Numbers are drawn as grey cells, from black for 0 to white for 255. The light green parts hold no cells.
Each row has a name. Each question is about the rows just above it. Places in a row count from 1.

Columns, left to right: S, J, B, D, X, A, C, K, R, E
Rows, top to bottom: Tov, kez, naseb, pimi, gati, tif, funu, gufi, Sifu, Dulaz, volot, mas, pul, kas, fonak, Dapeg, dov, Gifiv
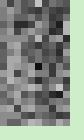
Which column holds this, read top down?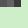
K
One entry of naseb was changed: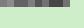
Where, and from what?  8, [58]
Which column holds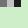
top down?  R
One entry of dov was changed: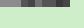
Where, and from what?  7, [99]
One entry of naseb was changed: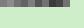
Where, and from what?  3, [99]
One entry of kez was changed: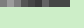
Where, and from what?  9, [58]

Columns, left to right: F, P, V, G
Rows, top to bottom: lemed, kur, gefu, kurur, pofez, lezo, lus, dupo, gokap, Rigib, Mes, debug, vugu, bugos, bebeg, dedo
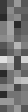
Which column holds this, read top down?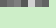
G
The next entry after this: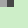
[115]
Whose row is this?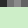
Mes
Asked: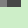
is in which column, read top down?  V
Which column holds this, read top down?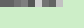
G

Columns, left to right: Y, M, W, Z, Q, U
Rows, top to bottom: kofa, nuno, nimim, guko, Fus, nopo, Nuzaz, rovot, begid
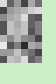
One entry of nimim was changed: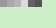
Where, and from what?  1, [139]
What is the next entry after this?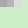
[98]
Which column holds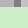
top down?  W
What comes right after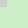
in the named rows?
[219]

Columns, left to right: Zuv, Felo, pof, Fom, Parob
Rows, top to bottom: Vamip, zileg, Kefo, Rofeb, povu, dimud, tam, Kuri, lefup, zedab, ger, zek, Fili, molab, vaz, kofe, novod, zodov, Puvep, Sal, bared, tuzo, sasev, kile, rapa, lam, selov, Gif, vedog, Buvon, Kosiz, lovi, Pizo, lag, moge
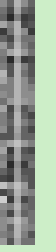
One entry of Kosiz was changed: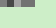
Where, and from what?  4, [100]
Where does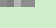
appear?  molab

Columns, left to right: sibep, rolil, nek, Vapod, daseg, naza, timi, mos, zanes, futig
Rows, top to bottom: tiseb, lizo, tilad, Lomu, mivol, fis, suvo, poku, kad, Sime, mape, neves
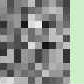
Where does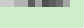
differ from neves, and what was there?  2, [220]
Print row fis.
[165 139  79 178 109 124 139 191 191  79]

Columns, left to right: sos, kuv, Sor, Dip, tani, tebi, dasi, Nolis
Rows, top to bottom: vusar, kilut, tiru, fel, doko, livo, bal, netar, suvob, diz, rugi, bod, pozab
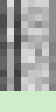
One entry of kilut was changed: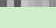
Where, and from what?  5, [169]
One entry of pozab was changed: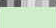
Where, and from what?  3, [77]
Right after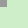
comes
[77]

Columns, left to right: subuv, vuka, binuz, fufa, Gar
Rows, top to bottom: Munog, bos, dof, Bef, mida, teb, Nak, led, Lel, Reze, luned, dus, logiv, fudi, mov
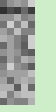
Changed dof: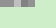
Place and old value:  3, [177]
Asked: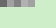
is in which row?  Lel
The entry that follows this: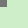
[206]

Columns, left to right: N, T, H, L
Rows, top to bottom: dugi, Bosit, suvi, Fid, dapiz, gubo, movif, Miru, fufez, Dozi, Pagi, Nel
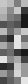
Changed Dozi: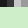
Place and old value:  1, [42]
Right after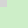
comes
[154]
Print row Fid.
[82 96 82 26]

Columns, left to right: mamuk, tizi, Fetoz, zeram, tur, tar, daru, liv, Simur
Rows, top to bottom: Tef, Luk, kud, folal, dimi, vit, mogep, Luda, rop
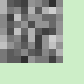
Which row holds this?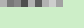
Luk
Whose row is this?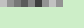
mogep
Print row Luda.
[120  91 105 135  91  78 135 105 178]
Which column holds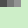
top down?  tizi

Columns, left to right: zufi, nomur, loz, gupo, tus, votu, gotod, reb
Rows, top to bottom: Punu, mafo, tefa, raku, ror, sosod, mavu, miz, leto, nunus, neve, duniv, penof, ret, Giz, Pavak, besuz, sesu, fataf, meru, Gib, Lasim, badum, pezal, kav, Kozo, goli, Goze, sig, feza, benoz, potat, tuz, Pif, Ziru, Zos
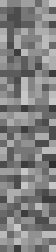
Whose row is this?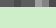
raku
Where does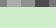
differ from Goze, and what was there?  6, [92]

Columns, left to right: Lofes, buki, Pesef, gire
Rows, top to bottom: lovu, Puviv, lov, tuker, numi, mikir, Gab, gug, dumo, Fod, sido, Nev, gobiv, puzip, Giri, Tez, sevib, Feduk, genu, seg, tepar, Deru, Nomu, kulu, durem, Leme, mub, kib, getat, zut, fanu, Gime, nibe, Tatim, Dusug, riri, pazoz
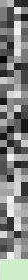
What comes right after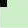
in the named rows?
[122]
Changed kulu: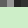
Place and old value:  1, [79]

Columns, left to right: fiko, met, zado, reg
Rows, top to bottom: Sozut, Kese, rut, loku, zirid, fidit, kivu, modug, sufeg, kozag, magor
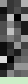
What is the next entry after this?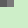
[93]
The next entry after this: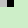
[177]

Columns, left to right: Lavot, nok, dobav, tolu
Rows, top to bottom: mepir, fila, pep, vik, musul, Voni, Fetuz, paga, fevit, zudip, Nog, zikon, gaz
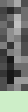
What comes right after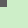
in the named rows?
[142]
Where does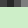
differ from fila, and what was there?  4, [110]
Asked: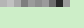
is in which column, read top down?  dobav
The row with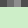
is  gaz
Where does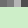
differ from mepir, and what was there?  3, [169]
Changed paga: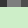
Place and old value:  3, [142]

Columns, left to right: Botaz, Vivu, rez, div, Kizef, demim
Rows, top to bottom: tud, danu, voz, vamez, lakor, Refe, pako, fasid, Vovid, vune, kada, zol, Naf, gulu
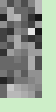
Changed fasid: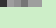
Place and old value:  3, [133]
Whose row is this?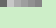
Naf
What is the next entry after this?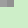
[133]
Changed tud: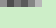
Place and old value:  4, [78]
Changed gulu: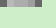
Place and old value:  3, [184]
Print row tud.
[145  78 118  78 133 184]

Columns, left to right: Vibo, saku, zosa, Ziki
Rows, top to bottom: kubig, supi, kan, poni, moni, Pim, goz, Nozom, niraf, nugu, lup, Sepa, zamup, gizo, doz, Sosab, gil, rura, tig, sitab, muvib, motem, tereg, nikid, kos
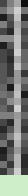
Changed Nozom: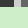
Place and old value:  1, [71]
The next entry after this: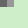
[115]

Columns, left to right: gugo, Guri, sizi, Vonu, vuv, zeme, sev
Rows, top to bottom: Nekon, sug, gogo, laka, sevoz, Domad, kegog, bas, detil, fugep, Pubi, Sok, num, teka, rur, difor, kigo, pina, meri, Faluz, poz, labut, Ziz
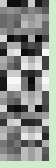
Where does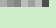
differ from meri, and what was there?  3, [118]
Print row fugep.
[159 106  78 232 202 232  64]
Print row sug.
[133 146 133 106 133 118  91]
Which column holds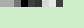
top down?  zeme
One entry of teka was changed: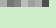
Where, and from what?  6, [188]

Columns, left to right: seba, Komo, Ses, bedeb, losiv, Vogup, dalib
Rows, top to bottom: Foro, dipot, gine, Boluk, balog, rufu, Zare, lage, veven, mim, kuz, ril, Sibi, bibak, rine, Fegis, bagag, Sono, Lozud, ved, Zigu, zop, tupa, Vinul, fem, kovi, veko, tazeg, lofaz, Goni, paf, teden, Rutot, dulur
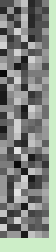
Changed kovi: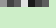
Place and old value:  4, [209]
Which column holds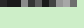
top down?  seba

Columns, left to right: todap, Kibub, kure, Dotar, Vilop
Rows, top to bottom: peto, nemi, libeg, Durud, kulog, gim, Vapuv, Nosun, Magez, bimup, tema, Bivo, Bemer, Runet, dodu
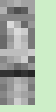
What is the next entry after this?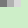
[204]
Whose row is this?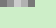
dodu
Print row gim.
[105 150 204 177 120]
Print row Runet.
[135 162 177 162 150]

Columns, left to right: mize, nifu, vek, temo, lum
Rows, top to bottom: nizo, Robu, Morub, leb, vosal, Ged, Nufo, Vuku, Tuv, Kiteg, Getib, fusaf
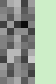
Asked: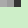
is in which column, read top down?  vek
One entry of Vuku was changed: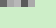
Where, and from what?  2, [184]
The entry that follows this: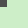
[142]
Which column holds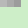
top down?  vek
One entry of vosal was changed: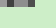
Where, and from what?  5, [65]
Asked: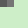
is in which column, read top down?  temo

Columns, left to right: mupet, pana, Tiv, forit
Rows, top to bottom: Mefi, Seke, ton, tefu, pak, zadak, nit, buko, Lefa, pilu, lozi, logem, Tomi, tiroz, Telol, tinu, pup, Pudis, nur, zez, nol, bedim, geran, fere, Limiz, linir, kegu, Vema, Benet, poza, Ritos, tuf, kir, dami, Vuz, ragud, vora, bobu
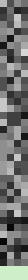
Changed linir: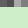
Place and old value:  2, [96]
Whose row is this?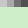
tinu
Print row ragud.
[112  64  36  22]

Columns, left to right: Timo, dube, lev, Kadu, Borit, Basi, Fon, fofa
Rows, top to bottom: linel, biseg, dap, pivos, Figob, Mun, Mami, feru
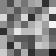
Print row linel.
[132  77 160 117 160 173  47 132]
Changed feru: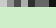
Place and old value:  2, [132]
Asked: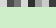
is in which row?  dap
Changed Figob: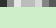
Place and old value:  7, [145]
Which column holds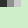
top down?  Fon
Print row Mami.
[173  47 188 103  77 203 188 132]
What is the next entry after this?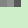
[132]

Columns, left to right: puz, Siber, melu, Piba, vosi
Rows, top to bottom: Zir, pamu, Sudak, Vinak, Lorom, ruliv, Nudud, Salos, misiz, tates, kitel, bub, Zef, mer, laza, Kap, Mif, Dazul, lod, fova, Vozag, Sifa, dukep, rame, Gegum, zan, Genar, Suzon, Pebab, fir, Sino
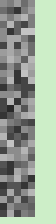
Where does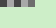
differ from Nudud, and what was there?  4, [156]
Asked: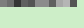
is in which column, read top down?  melu
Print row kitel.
[140 156  53 195 156]
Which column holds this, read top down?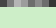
Piba
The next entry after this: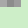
[96]
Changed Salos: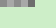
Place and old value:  1, [156]
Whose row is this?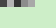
laza

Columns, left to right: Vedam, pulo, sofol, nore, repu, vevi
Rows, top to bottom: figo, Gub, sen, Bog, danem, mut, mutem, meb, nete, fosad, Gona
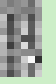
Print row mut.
[205 108 150  79  79 163]
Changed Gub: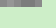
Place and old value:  6, [150]
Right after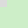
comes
[92]

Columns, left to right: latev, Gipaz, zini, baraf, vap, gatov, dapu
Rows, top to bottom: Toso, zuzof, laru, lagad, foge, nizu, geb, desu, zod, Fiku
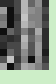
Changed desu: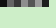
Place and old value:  3, [72]
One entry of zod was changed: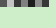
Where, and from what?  5, [15]
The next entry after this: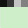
[129]
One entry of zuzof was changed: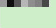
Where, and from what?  3, [72]
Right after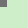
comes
[15]

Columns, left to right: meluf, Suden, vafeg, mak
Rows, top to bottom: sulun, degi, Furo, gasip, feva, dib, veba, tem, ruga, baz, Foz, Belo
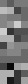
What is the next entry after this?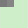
[133]
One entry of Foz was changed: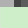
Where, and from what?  3, [52]
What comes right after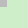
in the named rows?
[176]
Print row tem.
[121 133 133 105]
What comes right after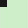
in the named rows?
[52]

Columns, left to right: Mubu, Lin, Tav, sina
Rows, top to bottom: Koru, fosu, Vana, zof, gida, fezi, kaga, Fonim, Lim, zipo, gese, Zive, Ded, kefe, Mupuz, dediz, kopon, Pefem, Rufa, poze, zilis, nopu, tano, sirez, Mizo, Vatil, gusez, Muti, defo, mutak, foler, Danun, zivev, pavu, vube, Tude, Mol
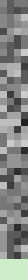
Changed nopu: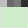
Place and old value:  2, [119]
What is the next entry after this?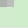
[91]
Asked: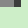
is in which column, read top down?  Tav
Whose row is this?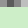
Tude

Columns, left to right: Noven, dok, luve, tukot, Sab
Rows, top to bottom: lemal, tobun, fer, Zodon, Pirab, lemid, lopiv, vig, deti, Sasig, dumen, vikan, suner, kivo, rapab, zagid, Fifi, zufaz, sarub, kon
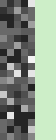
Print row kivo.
[200  79  51  79 133]
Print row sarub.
[105  36  91  36 200]
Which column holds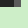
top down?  luve
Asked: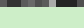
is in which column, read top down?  tukot
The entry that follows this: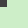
[51]

